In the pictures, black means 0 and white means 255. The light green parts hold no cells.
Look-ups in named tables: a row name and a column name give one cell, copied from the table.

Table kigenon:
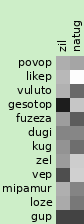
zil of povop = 174
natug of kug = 110
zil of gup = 67
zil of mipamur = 175
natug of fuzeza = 92
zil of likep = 184
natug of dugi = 134
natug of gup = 67
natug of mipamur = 132
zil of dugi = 133
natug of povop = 165
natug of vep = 208
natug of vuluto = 105
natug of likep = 253
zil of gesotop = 29
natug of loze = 120
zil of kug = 147
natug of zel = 205
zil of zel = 155
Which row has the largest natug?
likep

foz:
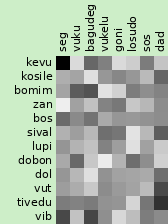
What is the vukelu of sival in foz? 111
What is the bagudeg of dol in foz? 223
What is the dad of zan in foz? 140
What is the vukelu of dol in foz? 146
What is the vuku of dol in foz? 183
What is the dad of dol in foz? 110
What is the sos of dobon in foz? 142
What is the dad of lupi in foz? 202
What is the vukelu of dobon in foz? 236
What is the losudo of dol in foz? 165
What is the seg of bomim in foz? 164
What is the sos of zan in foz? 183
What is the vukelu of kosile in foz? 151
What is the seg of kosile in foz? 174
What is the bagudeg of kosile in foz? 223
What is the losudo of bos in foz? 152
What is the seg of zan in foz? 238
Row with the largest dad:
dobon

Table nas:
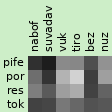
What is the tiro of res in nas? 172
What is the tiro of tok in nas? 103
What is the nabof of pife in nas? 48
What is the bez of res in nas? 66
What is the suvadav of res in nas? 90
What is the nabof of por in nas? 110
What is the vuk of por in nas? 179
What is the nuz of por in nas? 159
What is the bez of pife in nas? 79
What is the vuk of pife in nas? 138
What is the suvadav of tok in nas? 70
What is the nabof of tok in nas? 66
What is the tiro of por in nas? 210
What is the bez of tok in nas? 82
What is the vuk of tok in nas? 120
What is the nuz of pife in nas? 146
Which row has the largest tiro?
por

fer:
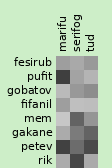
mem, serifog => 99
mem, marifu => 199
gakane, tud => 99
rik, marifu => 171
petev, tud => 74
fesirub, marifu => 158

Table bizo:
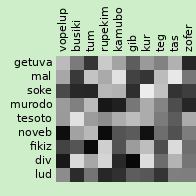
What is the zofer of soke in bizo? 62
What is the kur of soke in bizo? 236
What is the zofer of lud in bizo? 126
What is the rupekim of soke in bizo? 183
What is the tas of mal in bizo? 232
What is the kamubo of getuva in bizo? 163
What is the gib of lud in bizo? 93
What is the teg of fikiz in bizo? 78
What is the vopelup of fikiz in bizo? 67
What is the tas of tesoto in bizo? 92
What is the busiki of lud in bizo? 43
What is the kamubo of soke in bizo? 178
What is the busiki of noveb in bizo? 162
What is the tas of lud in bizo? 127
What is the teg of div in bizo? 108
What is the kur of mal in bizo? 53
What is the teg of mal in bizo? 188

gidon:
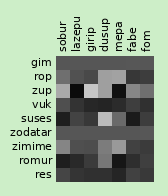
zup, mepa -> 16
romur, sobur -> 30
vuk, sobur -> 79
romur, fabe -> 46
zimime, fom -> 59
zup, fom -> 111
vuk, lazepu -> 51
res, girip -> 48
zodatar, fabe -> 86
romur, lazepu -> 41
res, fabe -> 65
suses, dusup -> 187
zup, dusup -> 159

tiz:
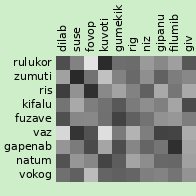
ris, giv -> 169
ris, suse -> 146
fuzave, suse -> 135
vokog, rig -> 101
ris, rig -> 130
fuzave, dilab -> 80
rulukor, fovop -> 227
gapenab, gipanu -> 117
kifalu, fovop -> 126

